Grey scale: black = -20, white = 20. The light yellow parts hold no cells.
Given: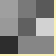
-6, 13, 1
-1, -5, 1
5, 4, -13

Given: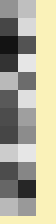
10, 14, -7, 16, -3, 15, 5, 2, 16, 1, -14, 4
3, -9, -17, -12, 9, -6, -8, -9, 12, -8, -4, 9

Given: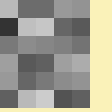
3, -6, -2, 7, 3, -5
4, -4, 0, 5, 2, -7
-3, 11, 1, -5, -1, 12
-3, 10, 2, -6, -4, 9
9, -12, -1, 5, 4, -5

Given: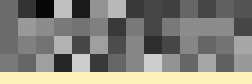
-7, -9, 6, 4
-5, 2, -2, -5
-9, 2, -4, 6
-4, 2, 1, -4
-10, -1, -9, 3
-9, -9, -13, 12
-11, -1, 1, 1
9, -11, -8, -4
3, 0, 5, -11
-16, -2, -9, 12
10, -1, 8, -14
-19, 2, -2, 5
-12, 4, 0, -4
-3, -3, -3, -1

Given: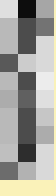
6, -2, 14, 14, 17, 15, 11, 7, 14, 14
-18, -8, -8, 12, -8, -5, -8, -8, -13, 8
15, 9, 9, -6, 9, 7, 9, 9, 10, -3

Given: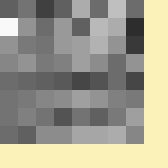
-3, -13, -11, 3, -9, -1, 5, 1
10, 7, 3, -3, -3, 0, -1, 7
-3, 9, 8, 2, -7, 3, -5, 6
7, -5, 5, 5, -9, 5, -2, 6
-5, 4, 4, 0, -6, 2, -7, 2
-10, -3, -2, -1, -5, 1, -2, 2
-2, 3, -1, 3, -4, -1, 0, -5
-5, 19, 3, 1, -3, -2, -2, -3

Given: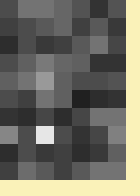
-7, -11, -9, -12, -7, -12, -2, 0, -5, -2
-12, -6, -2, -12, -8, -13, -2, -9, -11, -2
-7, -10, -6, -5, -8, -15, -9, -12, -13, -6
-4, -4, -10, -4, -5, -5, -13, -8, -10, -10
-2, -6, -11, -1, 4, -2, -9, 16, -11, -6
-2, -8, -8, -5, -2, -10, -13, -8, -8, -3
-8, -10, -13, -8, -5, -8, -12, 1, -13, -10

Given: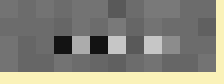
-3, -5, -3, -2
-3, -3, -3, -4
-1, -3, 2, -4
-1, -2, 11, -2
-3, -4, -6, -3
-6, -1, 11, -5
-2, -3, -17, -4
-2, -2, 7, -3
-3, -4, -17, -2
-2, -3, -3, -4
-3, -3, -4, -4
-2, -3, -2, -2

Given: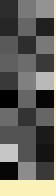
3, -15, -1, -11, 9, -19, -4, -16, -17, -11
-1, -4, -13, -3, 0, -4, -12, -7, -7, 2
-13, -14, -6, -5, -11, -20, -3, -7, 11, -19
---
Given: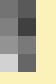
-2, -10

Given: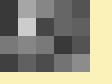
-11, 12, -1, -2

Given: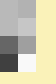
9, 11

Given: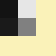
-17, 0

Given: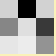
13, 15, 3

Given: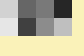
13, -10

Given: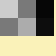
12, 7

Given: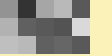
3, -5, -5
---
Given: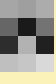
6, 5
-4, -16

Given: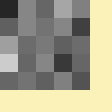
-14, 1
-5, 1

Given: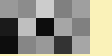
4, 2
-16, 10

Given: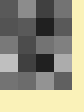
-6, 2
-7, -6

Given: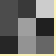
-8, -11
-8, 5

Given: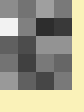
2, -2
18, 0
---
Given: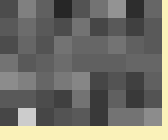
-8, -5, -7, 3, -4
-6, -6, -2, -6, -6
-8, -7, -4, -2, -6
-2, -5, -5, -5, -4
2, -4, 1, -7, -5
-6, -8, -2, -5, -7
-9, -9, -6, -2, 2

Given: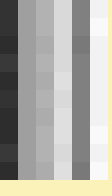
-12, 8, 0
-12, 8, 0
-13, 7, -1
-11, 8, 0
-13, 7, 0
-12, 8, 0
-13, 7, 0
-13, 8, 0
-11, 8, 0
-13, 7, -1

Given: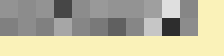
3, 3, 2, 3, 5, 1
0, 0, 1, -5, 11, 2

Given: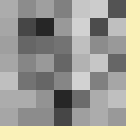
7, 5, 11, -7
6, -14, 13, 10
5, -3, 10, 4
6, 4, 8, -4
10, -4, 13, 6
7, 3, -3, 10
6, 2, 5, 4

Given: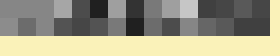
1, 1, -8, 5, -1, 11, -9, -9
2, 1, -9, -1, -3, 1, -6, -10

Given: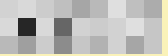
13, 12, 6, 15, 7
14, 14, 13, 13, 11
9, 12, 11, 13, 11
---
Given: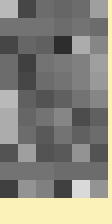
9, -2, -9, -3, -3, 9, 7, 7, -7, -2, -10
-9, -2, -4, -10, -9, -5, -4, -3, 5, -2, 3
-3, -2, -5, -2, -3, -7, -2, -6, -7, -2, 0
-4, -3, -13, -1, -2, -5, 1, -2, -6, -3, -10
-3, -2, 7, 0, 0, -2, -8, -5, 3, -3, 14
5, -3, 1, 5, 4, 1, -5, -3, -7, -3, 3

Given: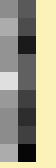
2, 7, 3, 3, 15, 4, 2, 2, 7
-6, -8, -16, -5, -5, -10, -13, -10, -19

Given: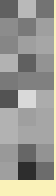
-5, 2, 1, 8, -1, -7, 8, 8, 4, 5
9, -1, 5, -5, 0, 14, 5, 6, -4, -13
-2, 5, 6, 3, 0, 7, 6, 6, 3, -3

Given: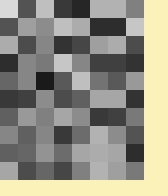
14, -7, 7, -13, -4, -11, -5, 1, -5, 6
-7, 5, -8, 1, 1, -10, 4, -5, -4, -8
10, 2, 1, -1, -16, 2, 0, 1, 3, -4
-11, 10, -12, 11, -6, -8, 6, -11, -3, -9
-14, 7, -9, 1, 10, -5, 2, -3, 6, 0
8, -13, 5, -10, -2, 6, -11, 8, 7, 8
8, -13, 7, -10, -6, 6, -10, 2, 6, 5
0, 11, -8, -12, 4, -12, -1, -7, -13, -1

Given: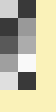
13, -11, -6, 5, 15
-11, 4, 7, 19, -11

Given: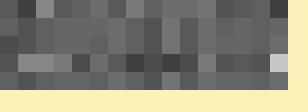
-6, -5, -8, -7, -5
-10, -7, -7, 1, -7
1, -5, -5, 1, -5
-6, -4, -4, -1, -4
-5, -4, -4, -8, -4
-3, -4, -5, -3, -5
-6, -3, -3, -6, -3
-1, -5, -5, -10, -5
-5, -7, -7, -8, -7
-3, -2, -2, -10, -2
-3, -6, -6, -8, -6
-2, -3, -3, -1, -3
-7, -5, -4, -7, -4
-6, -4, -4, -6, -4
-5, -5, -5, -7, -5
-10, -4, -3, 11, -3
